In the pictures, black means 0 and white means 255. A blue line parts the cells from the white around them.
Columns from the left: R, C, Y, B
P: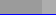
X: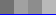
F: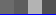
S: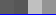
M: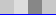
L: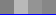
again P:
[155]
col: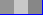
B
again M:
[200]
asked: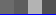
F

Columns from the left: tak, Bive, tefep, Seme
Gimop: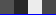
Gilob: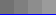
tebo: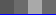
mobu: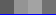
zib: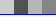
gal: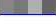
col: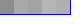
tefep
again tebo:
[107]
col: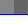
Seme

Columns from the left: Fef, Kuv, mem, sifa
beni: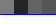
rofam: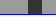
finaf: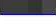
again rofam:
[155]
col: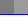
Fef
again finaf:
[59]
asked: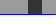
rofam

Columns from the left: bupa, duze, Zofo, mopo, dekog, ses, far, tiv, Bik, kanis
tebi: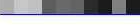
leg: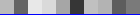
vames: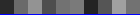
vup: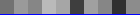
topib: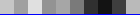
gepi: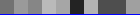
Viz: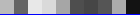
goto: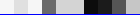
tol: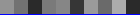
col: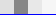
Zofo
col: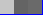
duze

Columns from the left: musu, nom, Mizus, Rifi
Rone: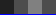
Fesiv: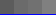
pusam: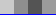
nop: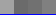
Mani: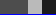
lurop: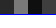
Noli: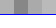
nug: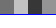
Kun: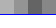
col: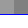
Rifi
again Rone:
[77]
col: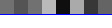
Mizus
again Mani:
[77]
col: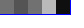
Mizus
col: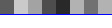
musu

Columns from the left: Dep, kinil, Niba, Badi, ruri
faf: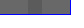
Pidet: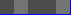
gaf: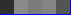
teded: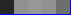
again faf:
[104]
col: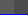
Niba
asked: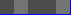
Pidet
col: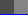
Badi
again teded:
[145]

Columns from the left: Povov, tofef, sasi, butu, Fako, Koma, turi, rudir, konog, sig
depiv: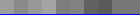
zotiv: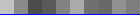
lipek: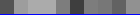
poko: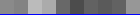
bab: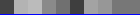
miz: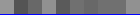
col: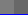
Fako
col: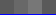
rudir

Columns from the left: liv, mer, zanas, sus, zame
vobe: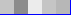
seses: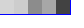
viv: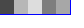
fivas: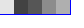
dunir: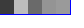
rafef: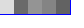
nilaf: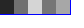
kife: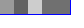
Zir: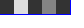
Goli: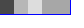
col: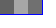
zame
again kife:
[112]
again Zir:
[51]
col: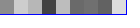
mer
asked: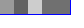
kife

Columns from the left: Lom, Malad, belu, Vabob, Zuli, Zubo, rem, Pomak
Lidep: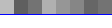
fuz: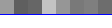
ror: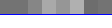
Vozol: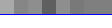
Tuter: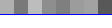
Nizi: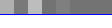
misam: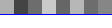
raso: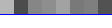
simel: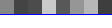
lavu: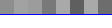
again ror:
[115]
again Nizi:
[115]
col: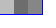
belu

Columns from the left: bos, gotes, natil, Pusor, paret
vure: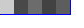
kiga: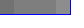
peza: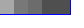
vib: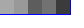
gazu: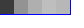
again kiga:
[126]
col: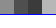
paret
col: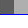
natil
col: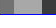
bos

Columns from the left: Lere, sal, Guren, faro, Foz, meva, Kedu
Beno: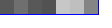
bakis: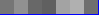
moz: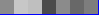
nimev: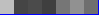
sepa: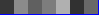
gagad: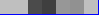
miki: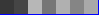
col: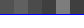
faro
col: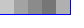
Foz
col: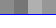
Foz
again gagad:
[191]
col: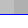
meva
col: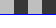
Lere
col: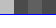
Guren

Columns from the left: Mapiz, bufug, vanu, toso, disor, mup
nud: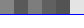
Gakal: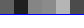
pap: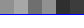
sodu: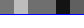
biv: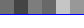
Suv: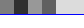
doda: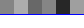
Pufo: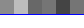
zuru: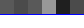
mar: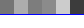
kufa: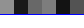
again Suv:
[220]
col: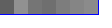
Mapiz

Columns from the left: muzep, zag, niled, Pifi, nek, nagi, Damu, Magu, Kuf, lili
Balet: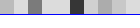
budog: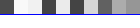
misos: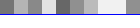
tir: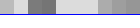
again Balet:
[220]
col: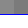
niled
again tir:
[220]
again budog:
[68]

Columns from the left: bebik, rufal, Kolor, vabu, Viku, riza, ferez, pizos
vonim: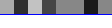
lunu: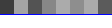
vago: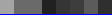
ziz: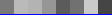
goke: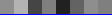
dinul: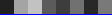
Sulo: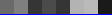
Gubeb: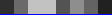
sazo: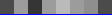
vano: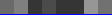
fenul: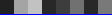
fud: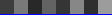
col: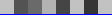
Kolor
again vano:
[53]
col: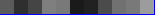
pizos
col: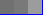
pizos
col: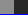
ferez

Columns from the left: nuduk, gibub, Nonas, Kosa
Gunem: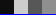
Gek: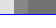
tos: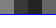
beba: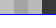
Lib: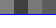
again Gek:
[114]
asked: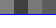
Lib
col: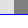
nuduk
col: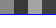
gibub

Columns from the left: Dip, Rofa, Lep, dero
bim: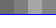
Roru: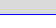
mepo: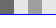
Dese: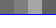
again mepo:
[231]
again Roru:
[217]
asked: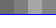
bim
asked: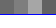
Dese

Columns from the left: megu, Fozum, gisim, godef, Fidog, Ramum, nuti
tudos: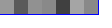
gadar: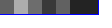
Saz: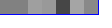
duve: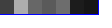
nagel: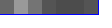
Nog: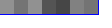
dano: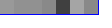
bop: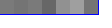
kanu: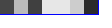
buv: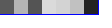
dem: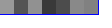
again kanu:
[231]
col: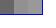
megu
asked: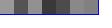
dem
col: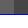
Fidog
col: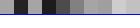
Ramum

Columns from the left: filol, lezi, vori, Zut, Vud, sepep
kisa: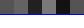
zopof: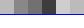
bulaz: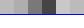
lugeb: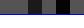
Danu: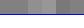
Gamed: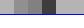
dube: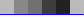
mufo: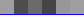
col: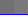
vori
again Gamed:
[180]
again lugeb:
[84]
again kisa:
[84]
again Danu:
[129]

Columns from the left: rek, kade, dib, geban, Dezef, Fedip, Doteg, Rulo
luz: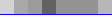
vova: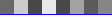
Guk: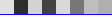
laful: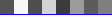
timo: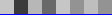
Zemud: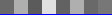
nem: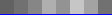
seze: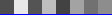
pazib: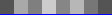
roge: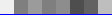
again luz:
[147]
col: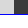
Dezef

